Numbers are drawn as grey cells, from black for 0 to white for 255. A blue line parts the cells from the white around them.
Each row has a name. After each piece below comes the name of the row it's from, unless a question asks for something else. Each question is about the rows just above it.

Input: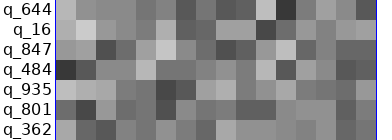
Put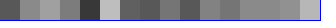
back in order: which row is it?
q_644
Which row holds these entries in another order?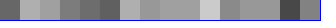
q_16

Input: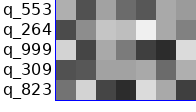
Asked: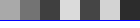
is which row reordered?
q_823
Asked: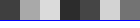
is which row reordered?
q_823
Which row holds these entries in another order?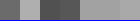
q_309
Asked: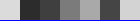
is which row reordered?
q_999

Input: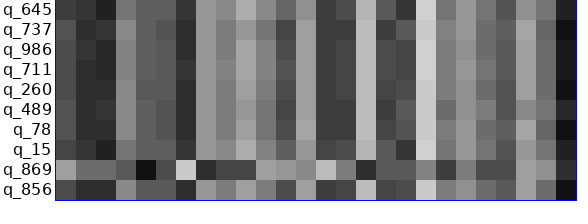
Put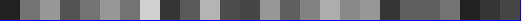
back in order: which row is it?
q_15
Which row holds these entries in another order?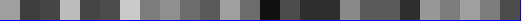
q_856

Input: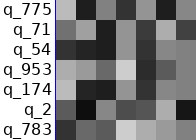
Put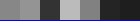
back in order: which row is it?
q_174
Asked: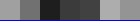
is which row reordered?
q_71
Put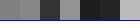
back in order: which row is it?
q_174
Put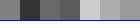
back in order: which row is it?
q_783
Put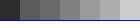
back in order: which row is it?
q_953

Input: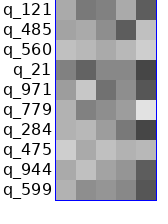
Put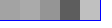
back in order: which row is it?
q_944
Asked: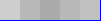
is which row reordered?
q_560

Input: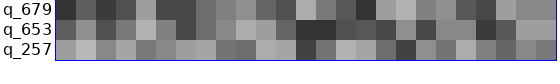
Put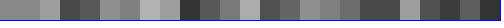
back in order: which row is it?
q_679
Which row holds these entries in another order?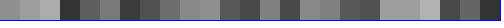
q_679

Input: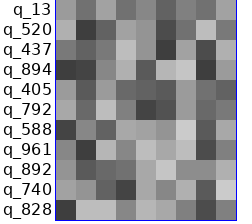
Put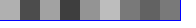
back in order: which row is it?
q_437
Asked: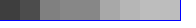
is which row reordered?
q_961
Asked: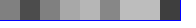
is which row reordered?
q_828
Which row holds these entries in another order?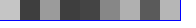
q_894
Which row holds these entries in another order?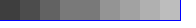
q_437
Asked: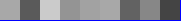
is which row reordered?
q_588
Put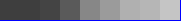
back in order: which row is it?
q_894

